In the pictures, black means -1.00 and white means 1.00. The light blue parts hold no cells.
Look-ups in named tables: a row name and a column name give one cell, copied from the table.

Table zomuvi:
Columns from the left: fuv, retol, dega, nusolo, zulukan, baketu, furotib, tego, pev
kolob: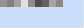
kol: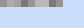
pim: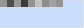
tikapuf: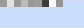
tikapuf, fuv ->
0.21
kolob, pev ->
0.07
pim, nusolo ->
-0.52
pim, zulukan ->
0.15
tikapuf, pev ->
0.15
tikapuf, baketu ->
0.22
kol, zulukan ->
0.18
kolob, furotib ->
-0.24
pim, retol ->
-0.39
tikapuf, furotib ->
-0.53
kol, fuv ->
0.17
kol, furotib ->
0.44
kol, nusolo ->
-0.05
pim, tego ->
0.27
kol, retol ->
0.35
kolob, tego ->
0.30

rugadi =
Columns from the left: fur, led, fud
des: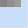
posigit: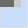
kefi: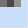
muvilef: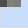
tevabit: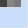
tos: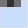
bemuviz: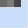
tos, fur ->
-0.08
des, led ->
0.12
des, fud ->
0.21
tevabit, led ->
0.05
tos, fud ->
-0.13
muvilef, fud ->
-0.03
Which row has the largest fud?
posigit

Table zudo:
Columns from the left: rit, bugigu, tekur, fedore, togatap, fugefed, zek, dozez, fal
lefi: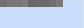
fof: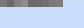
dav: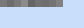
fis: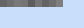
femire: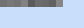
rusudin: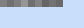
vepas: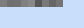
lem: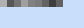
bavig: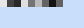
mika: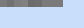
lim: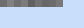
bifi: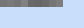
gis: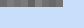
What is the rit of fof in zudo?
-0.06
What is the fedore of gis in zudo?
-0.04
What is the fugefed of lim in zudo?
-0.11
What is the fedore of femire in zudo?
0.02
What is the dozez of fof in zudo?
-0.04
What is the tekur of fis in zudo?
-0.05
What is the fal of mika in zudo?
-0.04
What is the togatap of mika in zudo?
-0.16
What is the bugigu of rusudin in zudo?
-0.12
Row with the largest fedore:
bavig

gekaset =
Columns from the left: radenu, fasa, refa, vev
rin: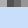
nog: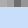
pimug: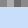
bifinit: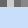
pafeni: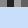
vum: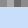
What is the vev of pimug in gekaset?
0.08
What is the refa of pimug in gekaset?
-0.15
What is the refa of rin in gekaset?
-0.16
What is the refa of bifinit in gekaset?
-0.13
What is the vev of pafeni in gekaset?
-0.23
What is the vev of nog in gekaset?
0.18
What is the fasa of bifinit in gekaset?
0.60
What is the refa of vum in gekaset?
-0.16
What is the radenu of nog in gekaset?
0.36
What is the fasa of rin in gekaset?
-0.36
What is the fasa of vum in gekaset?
0.33
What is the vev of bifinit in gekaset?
0.07
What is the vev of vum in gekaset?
0.10
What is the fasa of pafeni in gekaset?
-0.73
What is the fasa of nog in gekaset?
0.27
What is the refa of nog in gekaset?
-0.14
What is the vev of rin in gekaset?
0.18
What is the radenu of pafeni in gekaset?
0.06
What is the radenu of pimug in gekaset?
0.06
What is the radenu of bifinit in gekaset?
-0.19
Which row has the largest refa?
pafeni

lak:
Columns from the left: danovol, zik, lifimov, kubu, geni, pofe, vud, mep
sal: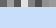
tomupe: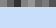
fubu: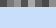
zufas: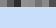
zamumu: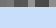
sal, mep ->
0.21
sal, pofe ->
-0.38
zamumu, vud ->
-0.43
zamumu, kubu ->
-0.32
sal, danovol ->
-0.20
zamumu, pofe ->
-0.42
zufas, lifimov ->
-0.64
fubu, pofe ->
-0.22
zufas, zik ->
-0.30
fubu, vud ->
-0.43
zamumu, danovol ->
-0.10

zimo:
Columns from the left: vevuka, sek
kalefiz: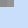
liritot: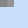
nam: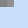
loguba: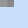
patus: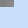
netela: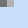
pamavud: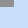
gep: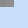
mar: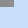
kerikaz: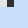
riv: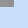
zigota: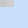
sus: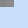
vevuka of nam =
0.02
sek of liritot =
0.15
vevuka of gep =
0.08
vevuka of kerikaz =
0.79
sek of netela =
0.40
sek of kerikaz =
-0.62
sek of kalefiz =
0.16
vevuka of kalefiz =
0.10
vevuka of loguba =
0.18
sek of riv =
0.14
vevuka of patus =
0.00
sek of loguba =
0.07
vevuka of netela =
-0.11
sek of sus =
0.10

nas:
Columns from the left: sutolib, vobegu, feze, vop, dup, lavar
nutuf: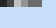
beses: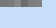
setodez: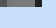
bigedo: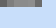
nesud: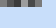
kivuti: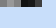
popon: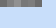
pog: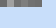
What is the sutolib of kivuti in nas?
-0.01
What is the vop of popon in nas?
-0.06
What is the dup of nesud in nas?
-0.43
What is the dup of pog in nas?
-0.11
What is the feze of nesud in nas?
-0.54
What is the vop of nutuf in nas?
0.16
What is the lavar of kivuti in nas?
-0.51
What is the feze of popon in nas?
0.14
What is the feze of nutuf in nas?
0.52
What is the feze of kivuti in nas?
0.02
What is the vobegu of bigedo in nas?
-0.01
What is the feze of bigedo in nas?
0.09
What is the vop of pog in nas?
-0.01
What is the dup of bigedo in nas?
0.11
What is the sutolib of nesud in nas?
-0.01
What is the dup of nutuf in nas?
-0.15
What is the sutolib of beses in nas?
-0.07
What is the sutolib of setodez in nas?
-0.33
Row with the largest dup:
bigedo

